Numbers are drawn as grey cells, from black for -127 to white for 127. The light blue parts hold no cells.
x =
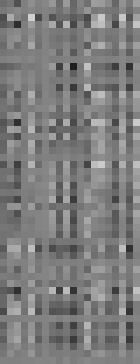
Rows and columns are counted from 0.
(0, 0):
-18
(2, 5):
-54
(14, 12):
-22
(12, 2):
12
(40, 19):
14
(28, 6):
6
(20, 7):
-28
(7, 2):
-2
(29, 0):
-18
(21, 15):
7
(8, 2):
6
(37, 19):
6
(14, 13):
24
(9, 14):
-17
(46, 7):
-16
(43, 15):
-26
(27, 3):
-1
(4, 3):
0
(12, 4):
6
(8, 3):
1
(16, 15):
-12
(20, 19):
14
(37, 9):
1
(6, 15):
8
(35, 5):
-50
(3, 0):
-39
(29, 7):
-20
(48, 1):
18
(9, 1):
-26
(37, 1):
7
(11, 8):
-5
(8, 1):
4
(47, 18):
-39
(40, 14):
30
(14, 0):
-14
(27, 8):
-25
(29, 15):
-8
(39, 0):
-3
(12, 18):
-62
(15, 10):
-27

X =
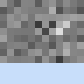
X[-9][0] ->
27
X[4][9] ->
-2
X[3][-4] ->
42
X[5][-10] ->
-19
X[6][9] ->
33
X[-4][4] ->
-12
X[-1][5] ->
-32
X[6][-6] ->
-9
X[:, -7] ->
[-35, -2, 22, -70, 26, -26, -7, 23, -32]
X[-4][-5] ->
-23
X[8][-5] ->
-10
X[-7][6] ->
18
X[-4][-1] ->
-36
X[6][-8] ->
-35
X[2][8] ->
21
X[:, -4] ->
[-16, -45, 21, 42, 93, 0, 3, 3, -67]
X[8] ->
[21, 0, -2, 0, 2, -32, 17, -10, -67, -10, 1, 14]
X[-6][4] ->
-7
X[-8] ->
[-37, -15, 14, 3, -1, -2, -3, 45, -45, -7, -15, -42]
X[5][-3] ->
-21
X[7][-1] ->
4
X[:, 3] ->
[4, 3, 18, -23, -8, -25, 1, -16, 0]
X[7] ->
[-28, 18, -35, -16, 15, 23, -9, 26, 3, 47, 6, 4]
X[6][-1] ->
33
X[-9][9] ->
10
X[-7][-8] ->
-7

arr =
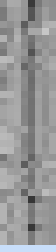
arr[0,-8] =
15
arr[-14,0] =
59
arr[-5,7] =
19
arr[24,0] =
51
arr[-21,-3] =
30
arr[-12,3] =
-34
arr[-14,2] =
28
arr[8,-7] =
54
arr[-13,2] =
29
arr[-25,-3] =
28
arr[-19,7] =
34
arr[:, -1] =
[14, 16, 16, 50, 33, 25, 28, 16, 38, 44, 29, 25, 28, 38, 31, 34, 34, 32, 22, 39, 38, 38, 21, 50, 22, 37, 32, 46, 15, 17, 19, 18, 15, 17, 18]
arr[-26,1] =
15
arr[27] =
[10, 13, 29, -27, 25, 20, 59, 46]
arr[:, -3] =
[-5, 6, 5, 8, 40, 16, 26, 5, 34, 4, 28, 23, 27, 34, 30, 32, 32, 31, 35, 34, 34, 35, 16, 8, 35, 34, 35, 20, -7, 32, 24, 32, -6, 31, 32]
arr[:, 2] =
[41, 32, 33, 27, 41, 50, 37, 32, 27, 36, 39, 34, 38, 40, 41, 43, 44, 43, 28, 31, 40, 28, 29, 27, 28, 41, 20, 29, 40, 38, 49, 36, 41, 40, 37]
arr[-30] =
[50, 10, 50, 12, -10, 16, 21, 25]
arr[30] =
[51, 12, 49, 28, -9, 24, 22, 19]
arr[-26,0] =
37
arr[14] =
[20, 34, 41, 7, -14, 30, 15, 31]
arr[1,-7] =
28
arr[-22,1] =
50
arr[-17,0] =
51
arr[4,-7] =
5
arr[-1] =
[51, 23, 37, 37, -5, 32, 26, 18]
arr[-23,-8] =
9
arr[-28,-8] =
-5
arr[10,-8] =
13
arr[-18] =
[27, 37, 43, 5, -14, 31, 14, 32]
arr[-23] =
[9, 29, 38, 9, -16, 27, 17, 28]
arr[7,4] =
-44

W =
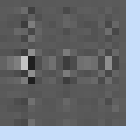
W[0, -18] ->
-38
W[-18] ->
[-38, -38, -37, -40, -38, -37, -38, -38, -37, -37, -37, -38, -37, -38, -37, -36, -37, -37]
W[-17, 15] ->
-31
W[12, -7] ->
-37
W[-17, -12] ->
-36
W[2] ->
[-36, -40, -42, -47, -30, -47, -38, -38, -36, -28, -35, -41, -38, -37, -33, -43, -37, -38]
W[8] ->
[-28, -14, -1, 66, -96, -47, -28, -15, -42, -66, -51, -16, -12, -17, -52, 14, -56, -37]
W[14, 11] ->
-41
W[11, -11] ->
-28
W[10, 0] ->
-43
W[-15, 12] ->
-46
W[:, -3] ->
[-36, -31, -43, -54, -17, -48, -32, -54, 14, 14, -54, -19, -35, -30, -51, -37, -39, -42]
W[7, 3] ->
-66
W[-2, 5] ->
-38
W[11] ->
[-33, -29, -25, -3, -96, -46, -33, -28, -42, -66, -51, -29, -28, -22, -52, -19, -43, -37]
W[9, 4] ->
-96
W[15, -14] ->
-32
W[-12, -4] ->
-40
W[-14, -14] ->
-55
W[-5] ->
[-37, -33, -33, -35, -41, -41, -36, -36, -40, -44, -38, -37, -36, -37, -39, -30, -40, -39]
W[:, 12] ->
[-37, -33, -38, -46, -34, -43, -34, -46, -12, -12, -46, -28, -37, -36, -40, -37, -39, -42]
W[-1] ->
[-39, -39, -49, -54, -17, -36, -40, -41, -37, -30, -33, -40, -42, -41, -34, -42, -35, -37]
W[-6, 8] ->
-38
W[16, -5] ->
-38

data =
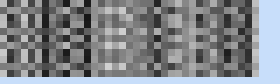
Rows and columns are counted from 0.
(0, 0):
58
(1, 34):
-63
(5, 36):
66
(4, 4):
11
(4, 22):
46
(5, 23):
-14
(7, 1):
-68
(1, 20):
18
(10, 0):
65
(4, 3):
-8
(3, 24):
29
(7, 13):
17
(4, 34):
-82
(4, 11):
-80
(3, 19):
-3
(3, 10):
22
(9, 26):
10
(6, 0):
-4
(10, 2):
-25
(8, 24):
48
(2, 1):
-84
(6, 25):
-14
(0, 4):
-57
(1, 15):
65
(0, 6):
-82
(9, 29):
11
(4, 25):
-18
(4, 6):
-58
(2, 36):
50
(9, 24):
-62
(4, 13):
-2
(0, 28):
-54
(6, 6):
-54
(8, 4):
-53
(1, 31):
-40
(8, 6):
-86
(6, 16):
38
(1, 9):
43

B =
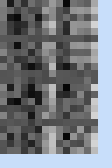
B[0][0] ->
2
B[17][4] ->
-66
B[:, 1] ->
[-102, -25, -102, -68, -65, -41, -47, -37, -25, -46, -41, -42, -98, -32, -102, -49, -48, -40, -25, -92, -70, -25]
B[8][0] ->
-56
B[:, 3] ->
[-78, -32, -36, -83, -64, -41, -42, -32, -70, -83, -42, -41, -61, -80, -45, -68, -32, -41, -58, -83, -64, -70]
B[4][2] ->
-95
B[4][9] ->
-87
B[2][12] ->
-44
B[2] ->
[-4, -102, -117, -36, -25, -104, -28, 10, -44, -19, -50, -11, -44, 14]
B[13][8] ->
-82
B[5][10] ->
-40
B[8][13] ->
47
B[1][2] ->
-61
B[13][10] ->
-61
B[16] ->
[4, -48, -24, -32, -105, -33, 26, -11, -37, -73, -19, -16, -24, 83]
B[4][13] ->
31
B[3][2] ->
-89
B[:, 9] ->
[-120, -64, -19, -83, -87, -41, -51, -61, -43, -107, -41, -42, -121, -89, -19, -19, -73, -42, -31, -121, -19, -70]
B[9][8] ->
-82
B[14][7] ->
33
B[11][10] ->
-41
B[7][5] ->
-33
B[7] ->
[4, -37, -41, -32, -83, -33, 15, -6, -40, -61, -29, -28, -30, 37]
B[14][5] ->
-104
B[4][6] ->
-12
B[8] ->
[-56, -25, -75, -70, -39, -61, -10, 15, -66, -43, 18, 11, 16, 47]
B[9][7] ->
57
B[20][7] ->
63
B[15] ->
[-56, -49, -52, -68, -72, -33, -30, 15, -43, -19, -62, -53, -6, 63]
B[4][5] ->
-46

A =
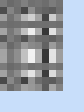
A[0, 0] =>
-4
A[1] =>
[-50, 4, -17, -55, 14, -19, -28, -34, -16]
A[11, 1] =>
8
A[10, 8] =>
26
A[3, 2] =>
-16
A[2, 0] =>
31
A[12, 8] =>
2
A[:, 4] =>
[-15, 14, 80, -17, 110, -1, 10, 114, 113, -15, 100, 21, 24]
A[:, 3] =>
[0, -55, 56, -12, 64, -44, 25, 65, 65, 0, 61, -61, 33]
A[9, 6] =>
-18
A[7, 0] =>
36
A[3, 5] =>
-15
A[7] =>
[36, -6, 14, 65, 114, 48, -72, 99, 29]
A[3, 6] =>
-16
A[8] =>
[37, -6, 14, 65, 113, 48, -73, 98, 29]
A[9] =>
[-4, -21, -14, 0, -15, -11, -18, -3, -13]
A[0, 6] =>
-18
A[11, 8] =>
-16
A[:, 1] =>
[-21, 4, -13, -18, -7, -4, -22, -6, -6, -21, -8, 8, -21]
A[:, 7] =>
[-3, -34, 77, -13, 97, -31, 27, 99, 98, -3, 91, -35, 38]
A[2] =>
[31, -13, 8, 56, 80, 35, -58, 77, 20]
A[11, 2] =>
-17
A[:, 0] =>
[-4, -50, 31, -13, 36, -38, 13, 36, 37, -4, 34, -54, 18]
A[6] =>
[13, -22, -7, 25, 10, 4, -29, 27, -2]
